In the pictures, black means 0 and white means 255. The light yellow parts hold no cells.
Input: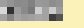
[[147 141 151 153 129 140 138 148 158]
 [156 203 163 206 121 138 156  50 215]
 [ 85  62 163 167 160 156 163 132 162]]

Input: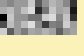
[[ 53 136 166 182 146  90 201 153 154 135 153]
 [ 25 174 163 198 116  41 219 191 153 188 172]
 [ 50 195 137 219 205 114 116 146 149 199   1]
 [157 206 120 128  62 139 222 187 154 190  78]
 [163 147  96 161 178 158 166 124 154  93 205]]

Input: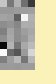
[[ 57 112 178 120 197]
 [160 158 156 152 152]
 [176 244  96 159 163]
 [172 174 135 148 141]
 [167 158 142 164 128]
 [173 151 141 168 143]
 [186 169 117 180  11]
 [213 155  86 106 248]
 [181 117 183 159 127]
 [156 156 153 155 154]]

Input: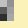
[[145 193]
 [159  92]
 [167  47]]

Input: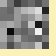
[[114  81 106  90  59 112 172]
 [ 34 220 195 182 153 102 113]
 [143 190 152 135 154 112 111]
 [ 95  24 197 112 151 169 156]
 [ 76 240 119  98 109  10 168]
 [124  96 105 114 168 114 170]
 [ 69 197 137 142 122  78 144]]

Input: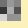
[[132 152 113]
 [ 83 173  54]
 [147 146 212]]

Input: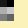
[[  0  24]
 [200 174]
 [ 99 126]]

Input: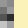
[[137 150]
 [153 115]
 [ 45  84]
 [159 196]]

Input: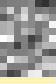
[[ 82  49  61 137 128 127 126 118]
 [115 129 120 137 202 127 210 145]
 [147 182 210 137 221 170 126  91]
 [244 129 120 137 147 127 182 173]
 [147 156 120 161 184 127 182 173]
 [244 156  91  65 128 127 238 255]
 [179 182 150  89 128  64 126 118]
 [ 82 102 180 137 128 127 126 145]
 [179 182 120 137 184 191 238 118]
 [212 209 180 113 128 127 126 200]
 [147 129 239 234 165  85  70 118]]
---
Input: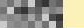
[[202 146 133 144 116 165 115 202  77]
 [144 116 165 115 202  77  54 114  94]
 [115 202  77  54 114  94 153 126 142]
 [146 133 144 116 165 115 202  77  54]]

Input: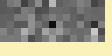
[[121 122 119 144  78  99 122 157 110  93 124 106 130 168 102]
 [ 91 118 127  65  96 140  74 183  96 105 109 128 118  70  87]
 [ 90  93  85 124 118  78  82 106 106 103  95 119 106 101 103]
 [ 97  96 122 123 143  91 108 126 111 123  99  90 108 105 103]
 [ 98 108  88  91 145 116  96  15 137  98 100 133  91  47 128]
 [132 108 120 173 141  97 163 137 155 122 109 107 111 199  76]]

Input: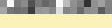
[[165 118 110 114  61 148 153 136 221 132 141 106 141 144  91 128]
 [143 249 123 139  81 122 103 116 250 188 144 125  49 145 160 130]]

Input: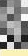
[[ 37 225  49 116]
 [ 77 145 126 236]
 [138 187 111 146]
 [161  82 124 248]
 [125 191 174  80]
 [ 78 148 189  87]
 [245  25 166  30]]

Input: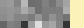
[[102 129 123  55 157 221 153 166 132  52]
 [150 155 132 184 109 112 128 116 140 163]
 [145 149 145 170 149 112 124 124 126 172]
 [140 148 133 135 123 149 122 145 128 115]]

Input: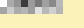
[[163 203 171 180 158 225 183 206 180]
 [253 170 148  60 155 120 160 137 185]]

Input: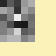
[[163 181 182 130 152]
 [ 40  90  61 153 173]
 [166 143  50 164 137]
 [ 86 130 236 127 108]
 [125  79  29  24 115]
 [127 151 211  90 106]]
